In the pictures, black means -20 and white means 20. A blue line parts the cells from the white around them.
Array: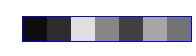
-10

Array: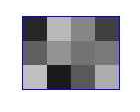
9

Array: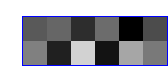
-3

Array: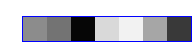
18

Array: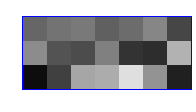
-3

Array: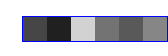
-2

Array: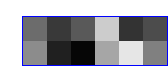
12

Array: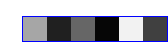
-19

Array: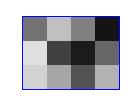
10

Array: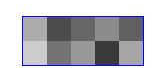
-4
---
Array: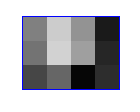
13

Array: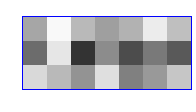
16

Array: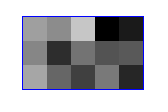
-13

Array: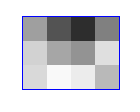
6

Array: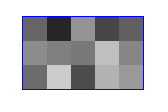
0

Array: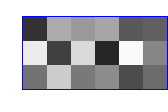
-10
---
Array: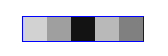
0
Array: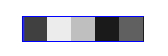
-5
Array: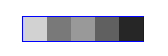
-14
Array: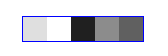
-5
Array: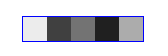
7
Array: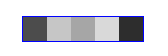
-13
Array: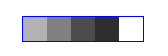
20
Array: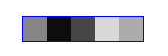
7
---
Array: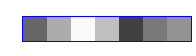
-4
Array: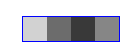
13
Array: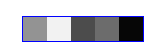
3
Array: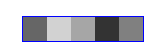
-4
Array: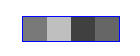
-1
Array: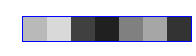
9
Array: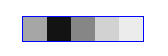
6
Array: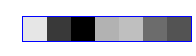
16
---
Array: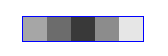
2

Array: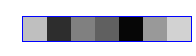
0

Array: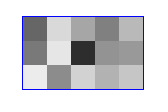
6

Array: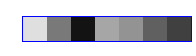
-1

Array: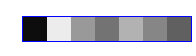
1

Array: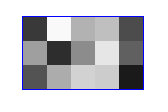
5

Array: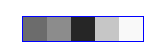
2
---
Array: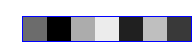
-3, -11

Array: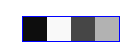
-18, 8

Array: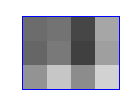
-3, 13

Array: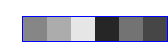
1, -9

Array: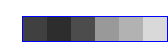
-10, 14

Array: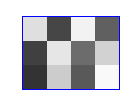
15, 19

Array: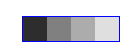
-13, 15

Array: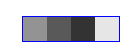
3, 16
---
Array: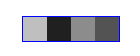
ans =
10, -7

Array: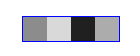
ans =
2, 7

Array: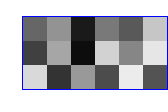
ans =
-4, -7

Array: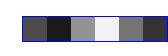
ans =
-8, -12

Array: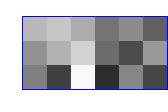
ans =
9, -9

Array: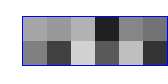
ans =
6, -12

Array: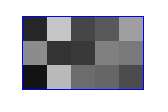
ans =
-14, -8

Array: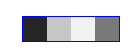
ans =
-14, -1
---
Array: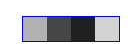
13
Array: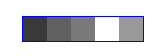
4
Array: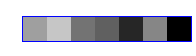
-20
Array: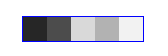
18
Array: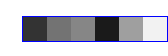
18
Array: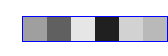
9
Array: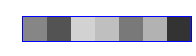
-12
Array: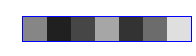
15
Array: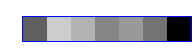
-20
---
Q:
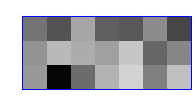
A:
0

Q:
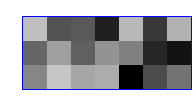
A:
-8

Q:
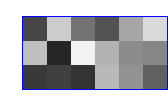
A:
3

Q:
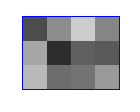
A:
-2

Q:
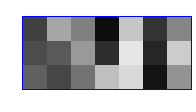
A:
-17

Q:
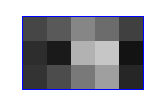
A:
5

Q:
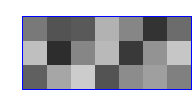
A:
5

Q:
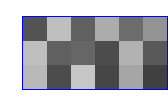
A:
6
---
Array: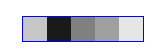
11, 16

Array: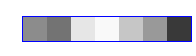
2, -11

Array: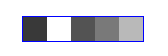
-11, 9

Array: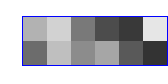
8, -12

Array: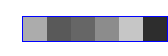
7, -13

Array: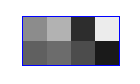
2, -16

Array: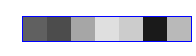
-5, 9

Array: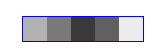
8, 17

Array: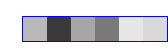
9, 14

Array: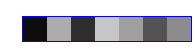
-18, 2
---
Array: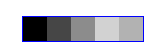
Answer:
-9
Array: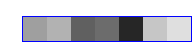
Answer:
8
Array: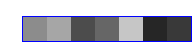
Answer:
6
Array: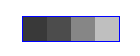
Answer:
-8
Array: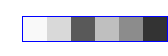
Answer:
14
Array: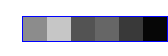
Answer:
11
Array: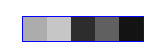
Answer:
11
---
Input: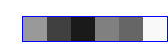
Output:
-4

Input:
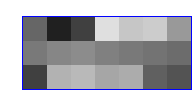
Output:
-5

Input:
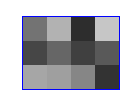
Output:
1

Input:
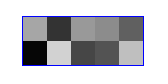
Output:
-7

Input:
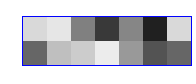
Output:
-7

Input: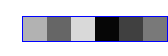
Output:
-10
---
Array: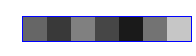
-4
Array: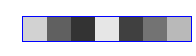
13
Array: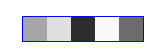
6
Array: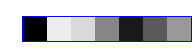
-20
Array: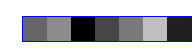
-4
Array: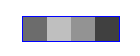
-3
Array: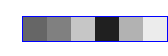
-4
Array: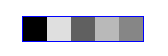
-20
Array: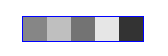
1
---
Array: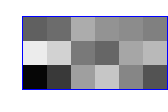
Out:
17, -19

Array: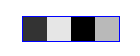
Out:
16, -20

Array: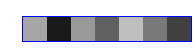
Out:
10, -16

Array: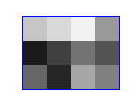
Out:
18, -16

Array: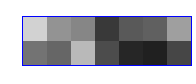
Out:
13, -15

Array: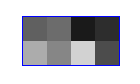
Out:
13, -16

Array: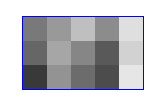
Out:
16, -11

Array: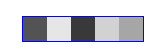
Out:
16, -11

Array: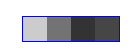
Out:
12, -12

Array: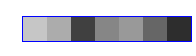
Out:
11, -13
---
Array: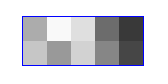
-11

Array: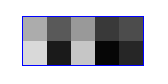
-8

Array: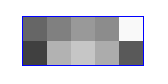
19

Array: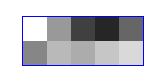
-4

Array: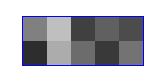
-8

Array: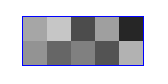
-14

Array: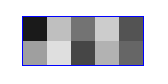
-7
